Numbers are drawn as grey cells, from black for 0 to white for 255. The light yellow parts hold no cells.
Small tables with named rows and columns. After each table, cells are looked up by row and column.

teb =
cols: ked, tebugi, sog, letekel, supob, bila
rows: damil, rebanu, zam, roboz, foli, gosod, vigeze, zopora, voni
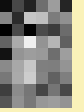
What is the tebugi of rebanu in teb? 43
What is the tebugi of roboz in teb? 171
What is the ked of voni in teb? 85
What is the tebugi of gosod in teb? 168
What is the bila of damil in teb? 37
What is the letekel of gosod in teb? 127
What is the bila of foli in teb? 158
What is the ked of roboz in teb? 99
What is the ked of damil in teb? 13
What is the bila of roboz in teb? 96
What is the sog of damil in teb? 34
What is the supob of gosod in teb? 126
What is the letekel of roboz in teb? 147
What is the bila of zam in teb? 108

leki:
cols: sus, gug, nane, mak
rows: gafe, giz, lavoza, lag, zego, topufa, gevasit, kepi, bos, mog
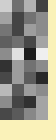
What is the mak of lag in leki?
164
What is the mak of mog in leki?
164
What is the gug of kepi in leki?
90
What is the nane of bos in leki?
49
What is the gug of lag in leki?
112
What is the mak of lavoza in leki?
139
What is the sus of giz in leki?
162
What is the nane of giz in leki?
114
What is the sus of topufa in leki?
50
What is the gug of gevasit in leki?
157
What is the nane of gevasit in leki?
92
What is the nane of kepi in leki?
157
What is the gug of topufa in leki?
157
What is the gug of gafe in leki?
112

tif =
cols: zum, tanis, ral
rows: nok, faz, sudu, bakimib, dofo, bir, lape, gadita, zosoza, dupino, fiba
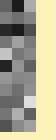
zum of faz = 126
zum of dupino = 116
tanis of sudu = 27
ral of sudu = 79
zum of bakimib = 119
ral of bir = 97
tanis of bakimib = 161
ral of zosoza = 221

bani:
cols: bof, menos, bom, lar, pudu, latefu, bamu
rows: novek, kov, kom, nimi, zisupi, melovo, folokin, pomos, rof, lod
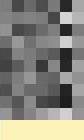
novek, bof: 124
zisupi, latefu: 35
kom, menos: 73
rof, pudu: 62
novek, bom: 106
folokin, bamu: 146
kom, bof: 146
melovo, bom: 125
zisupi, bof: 73
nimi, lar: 135
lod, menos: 103
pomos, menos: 130

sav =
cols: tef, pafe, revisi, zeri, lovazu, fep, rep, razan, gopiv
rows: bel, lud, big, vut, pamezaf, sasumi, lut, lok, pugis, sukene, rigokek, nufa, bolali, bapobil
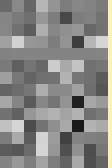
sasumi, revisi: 116
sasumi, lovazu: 204
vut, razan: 182
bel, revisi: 102
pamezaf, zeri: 132
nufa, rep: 132
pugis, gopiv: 154
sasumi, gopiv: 118
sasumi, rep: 195
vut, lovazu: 125
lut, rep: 118
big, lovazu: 135
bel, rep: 135
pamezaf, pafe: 132
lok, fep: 138
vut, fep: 147
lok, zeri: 173
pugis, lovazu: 116

